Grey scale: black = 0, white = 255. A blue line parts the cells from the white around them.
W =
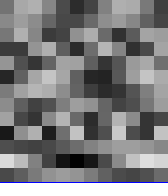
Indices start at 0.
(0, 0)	115
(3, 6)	109
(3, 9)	48
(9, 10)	52
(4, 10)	169
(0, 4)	75
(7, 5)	158
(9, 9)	76
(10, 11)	135
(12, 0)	73
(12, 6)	124
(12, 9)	69
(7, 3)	81
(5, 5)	96
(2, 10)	164
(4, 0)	149
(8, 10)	52
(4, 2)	53
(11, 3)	66
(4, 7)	52
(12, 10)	80
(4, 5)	161
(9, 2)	176
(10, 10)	149
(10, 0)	78
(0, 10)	121
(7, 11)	157
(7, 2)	65
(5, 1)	97
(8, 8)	179
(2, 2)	134
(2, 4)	67
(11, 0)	218
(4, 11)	111
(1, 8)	155

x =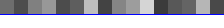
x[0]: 109
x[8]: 133
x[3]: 152
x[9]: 157
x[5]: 94
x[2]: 128

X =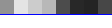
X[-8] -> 146
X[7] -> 71
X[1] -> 228

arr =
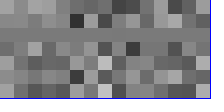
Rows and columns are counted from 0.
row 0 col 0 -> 162
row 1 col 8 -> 126
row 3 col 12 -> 82
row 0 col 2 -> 163
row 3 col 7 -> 83
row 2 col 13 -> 122
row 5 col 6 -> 156
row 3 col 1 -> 126
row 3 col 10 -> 118
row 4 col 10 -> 134
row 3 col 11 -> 118
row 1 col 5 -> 49
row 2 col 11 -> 122
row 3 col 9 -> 60
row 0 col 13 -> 97
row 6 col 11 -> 111
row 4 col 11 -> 104
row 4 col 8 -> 95
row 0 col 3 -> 158
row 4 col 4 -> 102
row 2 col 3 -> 122
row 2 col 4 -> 122
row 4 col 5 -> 152
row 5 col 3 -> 135
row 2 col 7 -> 122
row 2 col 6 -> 122
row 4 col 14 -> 173
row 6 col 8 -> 80
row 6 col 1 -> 112
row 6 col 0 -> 161
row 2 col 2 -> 122
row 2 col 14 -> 122

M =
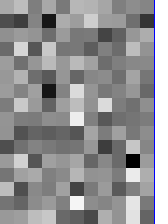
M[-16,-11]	169
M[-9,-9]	154
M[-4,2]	170
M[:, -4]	[166, 157, 68, 128, 109, 140, 120, 219, 88, 124, 61, 136, 148, 155, 133, 175]
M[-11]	[152, 179, 110, 89, 150, 102, 135, 140, 111, 164, 118]
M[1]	[78, 62, 132, 23, 172, 157, 206, 157, 155, 111, 52]
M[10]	[78, 113, 131, 121, 113, 117, 151, 61, 105, 198, 134]
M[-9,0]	124
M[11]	[154, 209, 85, 160, 150, 166, 102, 136, 106, 1, 156]
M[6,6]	149
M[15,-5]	73
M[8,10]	124
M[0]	[169, 189, 126, 168, 121, 183, 179, 166, 127, 141, 133]
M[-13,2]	86
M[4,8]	127
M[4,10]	137
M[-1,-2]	226
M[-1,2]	189
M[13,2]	137
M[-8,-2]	117
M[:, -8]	[168, 23, 109, 200, 186, 89, 21, 98, 142, 93, 121, 160, 128, 125, 154, 199]
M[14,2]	140
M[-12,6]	161
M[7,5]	189
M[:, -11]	[169, 78, 144, 106, 157, 152, 156, 124, 148, 147, 78, 154, 117, 189, 116, 153]
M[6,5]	219
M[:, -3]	[127, 155, 97, 108, 127, 111, 131, 125, 111, 160, 105, 106, 124, 90, 148, 147]
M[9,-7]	101
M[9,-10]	82
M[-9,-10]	201

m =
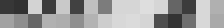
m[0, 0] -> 55
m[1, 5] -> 143
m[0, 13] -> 60
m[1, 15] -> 169
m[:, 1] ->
[49, 142]
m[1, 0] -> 162
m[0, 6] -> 192
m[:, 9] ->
[214, 219]
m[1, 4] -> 173
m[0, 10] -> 222
